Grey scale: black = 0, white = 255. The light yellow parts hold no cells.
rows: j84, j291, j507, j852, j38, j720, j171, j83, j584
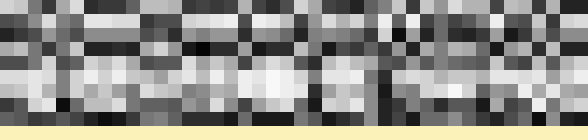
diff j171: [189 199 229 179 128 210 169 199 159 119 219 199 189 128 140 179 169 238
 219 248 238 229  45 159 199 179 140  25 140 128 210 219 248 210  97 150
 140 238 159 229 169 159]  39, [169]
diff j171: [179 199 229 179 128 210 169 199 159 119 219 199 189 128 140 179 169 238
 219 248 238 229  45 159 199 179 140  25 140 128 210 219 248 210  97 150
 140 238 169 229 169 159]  1, [189]
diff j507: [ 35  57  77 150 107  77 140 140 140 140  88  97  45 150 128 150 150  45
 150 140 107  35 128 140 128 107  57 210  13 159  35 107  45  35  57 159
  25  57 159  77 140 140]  11, [77]
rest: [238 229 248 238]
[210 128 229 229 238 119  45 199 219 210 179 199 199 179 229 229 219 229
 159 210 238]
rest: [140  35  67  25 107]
[107 140  97  57  35  77 107  13 140  35  25]

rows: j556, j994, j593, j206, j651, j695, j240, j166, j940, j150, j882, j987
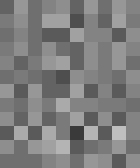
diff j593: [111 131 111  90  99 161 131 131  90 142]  5, [90]
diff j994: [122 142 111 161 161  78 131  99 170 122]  9, [161]
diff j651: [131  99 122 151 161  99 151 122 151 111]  7, [142]
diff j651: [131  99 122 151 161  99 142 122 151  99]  10, [111]
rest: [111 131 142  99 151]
[111 151 131]

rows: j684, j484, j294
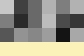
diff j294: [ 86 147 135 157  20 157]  6, [168]
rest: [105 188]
[75 54]

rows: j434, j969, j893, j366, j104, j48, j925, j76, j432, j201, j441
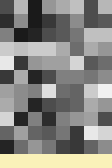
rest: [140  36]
[ 77  89 100 171 150]
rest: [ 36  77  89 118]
[192 192]
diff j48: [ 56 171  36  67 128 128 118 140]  4, [77]
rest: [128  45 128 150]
[160  77]
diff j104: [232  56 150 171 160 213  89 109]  4, [160]
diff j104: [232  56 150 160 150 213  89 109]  5, [160]
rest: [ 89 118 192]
[192]

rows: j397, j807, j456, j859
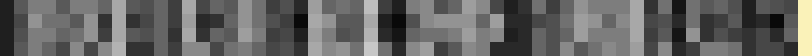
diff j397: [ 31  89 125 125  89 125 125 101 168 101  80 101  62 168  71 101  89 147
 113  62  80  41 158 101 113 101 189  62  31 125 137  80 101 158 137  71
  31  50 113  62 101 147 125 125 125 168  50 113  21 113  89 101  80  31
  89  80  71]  10, [89]
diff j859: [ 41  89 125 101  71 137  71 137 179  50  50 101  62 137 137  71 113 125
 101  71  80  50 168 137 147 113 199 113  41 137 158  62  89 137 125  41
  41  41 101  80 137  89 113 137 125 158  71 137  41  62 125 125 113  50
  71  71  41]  1, [31]

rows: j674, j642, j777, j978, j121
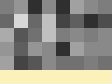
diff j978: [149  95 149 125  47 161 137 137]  4, [137]
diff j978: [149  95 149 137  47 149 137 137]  6, [161]
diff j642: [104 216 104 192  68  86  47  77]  6, [95]
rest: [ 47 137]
[ 47 161 137 125]
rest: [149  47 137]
[ 47 161 137 125]
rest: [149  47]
[137  47 161 137 125]
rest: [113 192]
[125 137 125 137]

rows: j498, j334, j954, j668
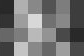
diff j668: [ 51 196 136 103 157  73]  1, [61]
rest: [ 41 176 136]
[ 83 125  61]

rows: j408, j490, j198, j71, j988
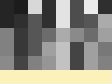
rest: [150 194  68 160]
[129]
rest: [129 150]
[194  68 160 129]
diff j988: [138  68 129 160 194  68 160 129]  4, [150]

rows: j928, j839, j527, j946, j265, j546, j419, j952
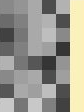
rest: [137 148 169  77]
[178]
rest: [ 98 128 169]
[159  53]
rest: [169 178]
[77]
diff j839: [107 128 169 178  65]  5, [77]

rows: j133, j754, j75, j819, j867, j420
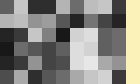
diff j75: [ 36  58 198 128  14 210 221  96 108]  5, [24]
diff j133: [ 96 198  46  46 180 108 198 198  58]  7, [189]
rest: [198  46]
[ 46 180 108 189 198  58]
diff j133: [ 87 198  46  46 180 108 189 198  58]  1, [96]
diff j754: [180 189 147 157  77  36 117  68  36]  5, [87]
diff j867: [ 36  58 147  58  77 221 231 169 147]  4, [68]

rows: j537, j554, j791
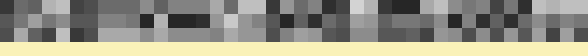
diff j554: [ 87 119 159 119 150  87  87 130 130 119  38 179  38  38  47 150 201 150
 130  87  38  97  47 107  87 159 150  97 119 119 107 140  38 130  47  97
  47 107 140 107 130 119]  5, [140]
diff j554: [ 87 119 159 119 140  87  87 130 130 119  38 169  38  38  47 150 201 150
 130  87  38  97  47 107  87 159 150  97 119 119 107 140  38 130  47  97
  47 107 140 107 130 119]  12, [179]
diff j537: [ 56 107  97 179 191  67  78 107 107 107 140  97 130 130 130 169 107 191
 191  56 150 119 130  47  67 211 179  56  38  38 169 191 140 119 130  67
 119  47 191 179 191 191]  22, [107]
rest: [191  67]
[ 78 107 107 107 140  97 130 130 130 169 107 191 191  56 150 107 130  47
  67 211 179  56  38  38 169 191 140 119 130  67 119  47 191 179 191 191]

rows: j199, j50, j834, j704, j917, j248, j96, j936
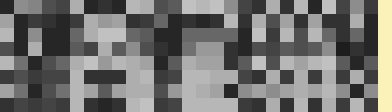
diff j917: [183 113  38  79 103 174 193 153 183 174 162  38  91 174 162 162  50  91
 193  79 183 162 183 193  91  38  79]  27, [91]
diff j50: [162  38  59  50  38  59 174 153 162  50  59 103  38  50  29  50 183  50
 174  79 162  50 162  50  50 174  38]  15, [38]
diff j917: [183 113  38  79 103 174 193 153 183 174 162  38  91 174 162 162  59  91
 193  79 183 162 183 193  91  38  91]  17, [50]
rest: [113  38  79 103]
[174 193 153 183 174 162  38  91 174 162 162  50  91 193  79 183 162 183
 193  91  38  91]

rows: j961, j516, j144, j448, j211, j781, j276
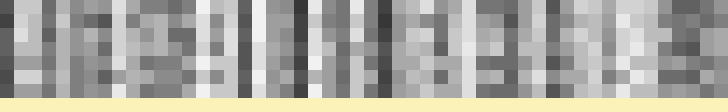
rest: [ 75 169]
[169 200 169 169 222 117 108 108 148 188  85 127 188 200 169 232 188 188
 148 158 127 117 139]
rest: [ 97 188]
[188 127 179 148 158 108 210 188 169 179 148 117 210 127 222  85 222 169
 148  85 222 188 108 169 148  85 169 188 179  97 200 232 179 200 108 188
 188 127 158 188 210 139 210 232 200 127  97  85 158 169]

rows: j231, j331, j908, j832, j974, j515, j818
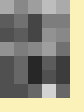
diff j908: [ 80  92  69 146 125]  5, [136]
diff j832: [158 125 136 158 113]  1, [146]
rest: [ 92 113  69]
[125 125]
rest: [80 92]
[ 69 146 136]
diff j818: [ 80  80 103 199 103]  4, [210]

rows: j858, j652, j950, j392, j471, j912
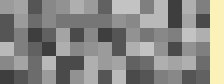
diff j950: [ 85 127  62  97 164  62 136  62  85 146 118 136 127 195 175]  6, [74]
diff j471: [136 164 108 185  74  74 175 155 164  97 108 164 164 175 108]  12, [175]
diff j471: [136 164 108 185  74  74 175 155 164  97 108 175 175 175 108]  13, [164]
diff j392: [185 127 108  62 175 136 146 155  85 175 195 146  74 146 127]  3, [97]
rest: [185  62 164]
[74]
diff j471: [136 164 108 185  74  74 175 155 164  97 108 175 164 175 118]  15, [108]

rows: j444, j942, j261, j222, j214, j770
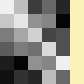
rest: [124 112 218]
[80]
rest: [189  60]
[103  38]

